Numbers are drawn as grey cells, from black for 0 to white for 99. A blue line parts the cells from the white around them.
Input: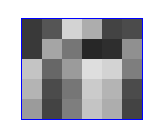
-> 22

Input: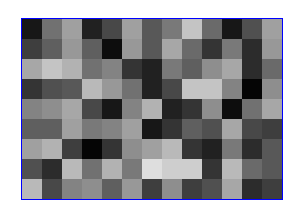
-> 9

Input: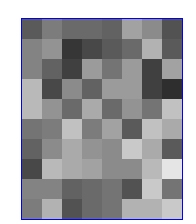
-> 35

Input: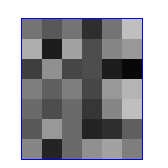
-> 45

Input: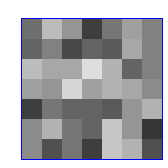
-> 43

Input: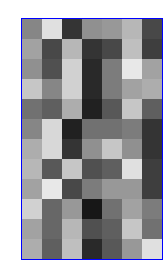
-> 52
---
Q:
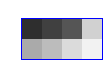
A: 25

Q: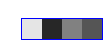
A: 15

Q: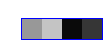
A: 76

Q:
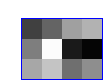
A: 39

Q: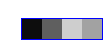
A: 37

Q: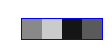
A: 79
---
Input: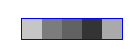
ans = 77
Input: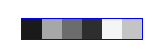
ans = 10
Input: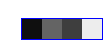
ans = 6
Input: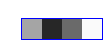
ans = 64
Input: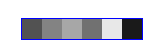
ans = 32
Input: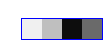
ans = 93
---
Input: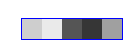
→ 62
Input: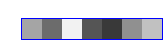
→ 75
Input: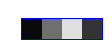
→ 20
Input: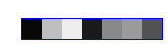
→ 32
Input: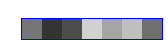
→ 43
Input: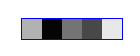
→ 90
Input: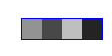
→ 14
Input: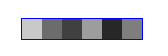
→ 49
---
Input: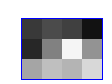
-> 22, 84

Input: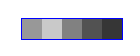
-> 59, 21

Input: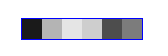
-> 10, 48

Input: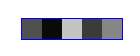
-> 31, 52

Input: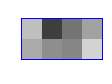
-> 74, 82

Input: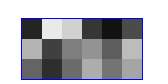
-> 14, 64

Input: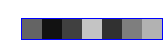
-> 39, 69
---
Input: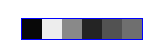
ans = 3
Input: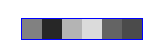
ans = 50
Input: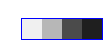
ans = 93
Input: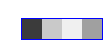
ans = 23
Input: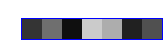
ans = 20
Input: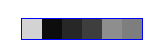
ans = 82
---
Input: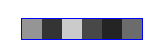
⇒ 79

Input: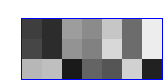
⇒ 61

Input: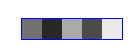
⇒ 66

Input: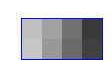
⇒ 44

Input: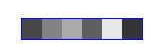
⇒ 66

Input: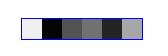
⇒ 32

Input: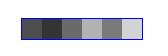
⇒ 41
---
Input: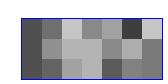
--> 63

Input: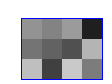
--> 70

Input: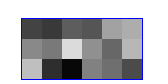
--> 18

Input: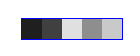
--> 12

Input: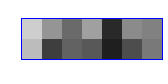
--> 38

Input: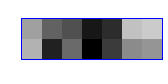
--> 41
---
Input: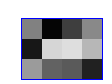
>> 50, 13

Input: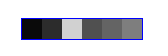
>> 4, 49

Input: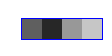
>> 37, 77

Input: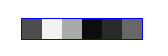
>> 30, 40

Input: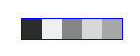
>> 17, 65

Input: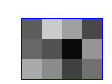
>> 36, 44

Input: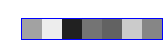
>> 63, 52

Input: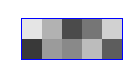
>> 89, 36
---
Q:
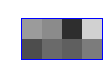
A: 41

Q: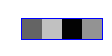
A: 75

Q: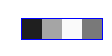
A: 64

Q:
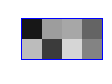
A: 23

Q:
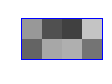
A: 65

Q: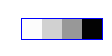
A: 81
